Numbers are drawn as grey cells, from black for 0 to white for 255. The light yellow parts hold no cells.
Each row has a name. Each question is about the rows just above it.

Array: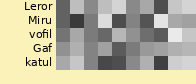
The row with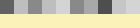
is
Leror
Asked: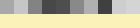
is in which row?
katul

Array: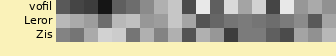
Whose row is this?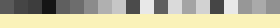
vofil
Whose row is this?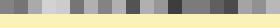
Zis
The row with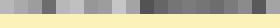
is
Leror

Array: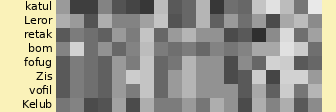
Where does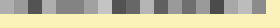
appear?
Leror
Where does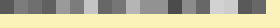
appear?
fofug
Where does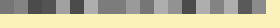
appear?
Kelub

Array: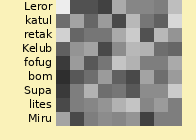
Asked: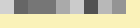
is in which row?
retak
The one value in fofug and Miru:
[126]
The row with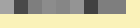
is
Miru
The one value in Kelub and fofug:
[178]
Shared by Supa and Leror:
[126]

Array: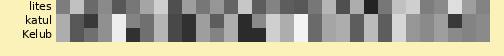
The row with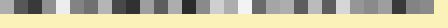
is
katul
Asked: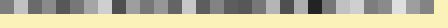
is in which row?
lites

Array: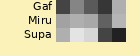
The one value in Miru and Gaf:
[175]
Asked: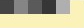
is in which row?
Gaf
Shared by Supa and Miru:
[175]
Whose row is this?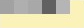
Miru

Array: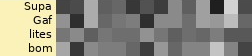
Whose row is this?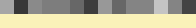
bom
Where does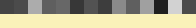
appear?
Supa

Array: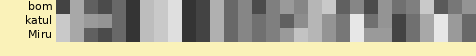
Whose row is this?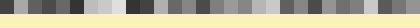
bom
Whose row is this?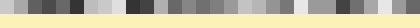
Miru

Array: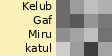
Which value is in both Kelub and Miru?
[191]
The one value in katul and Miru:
[163]
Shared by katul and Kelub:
[156]
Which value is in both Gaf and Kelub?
[107]
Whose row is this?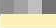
Miru

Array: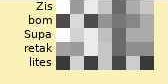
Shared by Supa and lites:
[210]
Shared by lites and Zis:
[198]
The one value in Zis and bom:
[170]
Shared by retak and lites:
[198]

